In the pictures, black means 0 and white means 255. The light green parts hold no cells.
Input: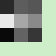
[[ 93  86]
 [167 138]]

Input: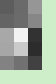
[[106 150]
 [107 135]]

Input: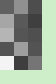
[[144  77]
 [ 89  63]]

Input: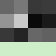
[[120  56]
 [201  10]]

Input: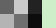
[[202  34]
 [111  13]]

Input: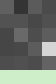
[[52 91]
 [82 72]]
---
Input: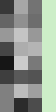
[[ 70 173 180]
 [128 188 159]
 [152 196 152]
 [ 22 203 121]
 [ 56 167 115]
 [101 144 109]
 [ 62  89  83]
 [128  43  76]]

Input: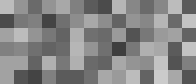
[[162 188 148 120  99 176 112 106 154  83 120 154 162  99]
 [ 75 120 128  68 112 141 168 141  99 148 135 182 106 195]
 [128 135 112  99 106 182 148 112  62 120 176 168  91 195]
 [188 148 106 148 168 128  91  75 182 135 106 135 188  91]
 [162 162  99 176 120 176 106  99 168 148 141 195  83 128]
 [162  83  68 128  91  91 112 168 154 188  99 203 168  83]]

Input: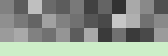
[[129  92 191 106  92 121  65 100  50 169 137  79]
 [155 169 129 113 149  92 169  58 113  58  73 155]
 [143 121 100 161 129 113  85  73 199 176 113 137]]

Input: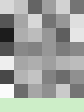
[[ 86 166 216 116 151 223]
 [ 72 180 195 130 108 144]
 [ 28 174 188 151  94 230]
 [238 166 174 159 180 188]
 [251 108 166 144 202 116]
 [ 80 136 130 151 124 136]
 [216 195 100 159 210 116]]

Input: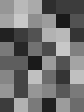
[[134  68 192 108  52 192]
 [150 185 170  46  60  60]
 [150  68 150 134  88 122]
 [164 200 142 156  26  82]
 [ 60 178 122  33 156 108]
 [122  39 114  75 200 128]
 [ 33  60  82 178 185  52]
 [ 94  94  26 156  82 164]]

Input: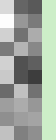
[[209 114 172]
 [143 158 164]
 [158 172 151]
 [193 128 143]
 [122 180 136]
 [253 151 122]
 [107 193 114]
 [209  81  95]
 [217 101  89]
 [201  81  61]]

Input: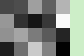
[[ 29 111 202 130   2]
 [ 71  77 159  96 180]
 [145 165 123  90  36]
 [151  49  21  56 249]]
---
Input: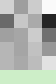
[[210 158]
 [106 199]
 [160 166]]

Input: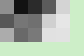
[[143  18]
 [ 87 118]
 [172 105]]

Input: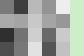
[[122  62]
 [170 164]
 [ 47 115]]

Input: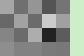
[[166 112]
 [104 162]
 [133 107]]

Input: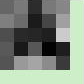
[[102 121]
 [127 108]
 [ 78  41]]

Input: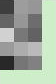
[[ 62 157]
 [100 150]
 [209 120]]
